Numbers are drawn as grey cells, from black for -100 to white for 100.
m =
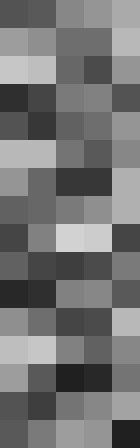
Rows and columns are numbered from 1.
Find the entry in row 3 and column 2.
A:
49
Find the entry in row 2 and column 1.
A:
23
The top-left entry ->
-35
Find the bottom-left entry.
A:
-30
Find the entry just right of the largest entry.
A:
60
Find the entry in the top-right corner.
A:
33
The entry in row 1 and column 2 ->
-30
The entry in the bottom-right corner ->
-75
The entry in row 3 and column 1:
55
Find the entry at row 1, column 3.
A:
6
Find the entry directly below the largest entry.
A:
-51
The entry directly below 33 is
44
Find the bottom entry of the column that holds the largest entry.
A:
23

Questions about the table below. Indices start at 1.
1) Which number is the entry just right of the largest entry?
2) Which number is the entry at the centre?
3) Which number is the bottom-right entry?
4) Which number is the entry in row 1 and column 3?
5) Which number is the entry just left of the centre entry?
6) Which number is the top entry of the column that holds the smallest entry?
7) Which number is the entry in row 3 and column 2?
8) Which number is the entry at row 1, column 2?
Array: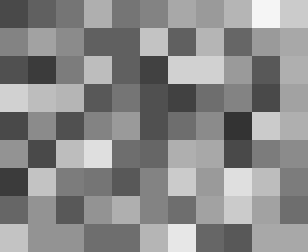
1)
59
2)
-37
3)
32
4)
-8
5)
21
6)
42
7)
-54
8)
-25

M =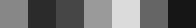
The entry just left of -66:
6
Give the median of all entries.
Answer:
-21
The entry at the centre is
21

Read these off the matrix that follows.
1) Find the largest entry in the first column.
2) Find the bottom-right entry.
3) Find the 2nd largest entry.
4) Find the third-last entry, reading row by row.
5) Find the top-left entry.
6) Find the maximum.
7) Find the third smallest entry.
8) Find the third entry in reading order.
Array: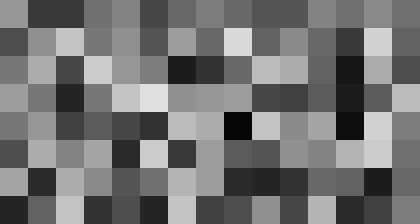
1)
29
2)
-2
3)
70
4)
-66
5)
18
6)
75
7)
-83
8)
-55

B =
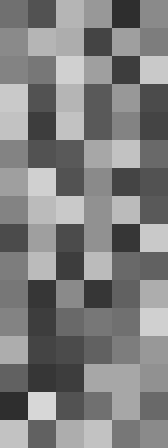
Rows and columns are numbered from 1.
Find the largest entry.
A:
69
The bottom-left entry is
52
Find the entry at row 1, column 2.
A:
-36
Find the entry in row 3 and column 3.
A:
63
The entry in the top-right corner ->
8
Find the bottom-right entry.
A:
8
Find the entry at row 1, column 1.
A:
-12
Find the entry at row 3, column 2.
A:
-7
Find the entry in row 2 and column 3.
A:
36
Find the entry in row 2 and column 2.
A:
42
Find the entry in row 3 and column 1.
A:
3
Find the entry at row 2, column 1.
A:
8
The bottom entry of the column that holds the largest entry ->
-24
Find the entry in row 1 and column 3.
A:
42
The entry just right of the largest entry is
-36
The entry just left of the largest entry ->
-64

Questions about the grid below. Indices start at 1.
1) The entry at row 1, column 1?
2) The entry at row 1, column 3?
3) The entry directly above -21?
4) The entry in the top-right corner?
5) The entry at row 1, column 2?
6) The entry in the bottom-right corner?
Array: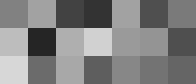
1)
1
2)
-48
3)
-38
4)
-4
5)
27
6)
-21
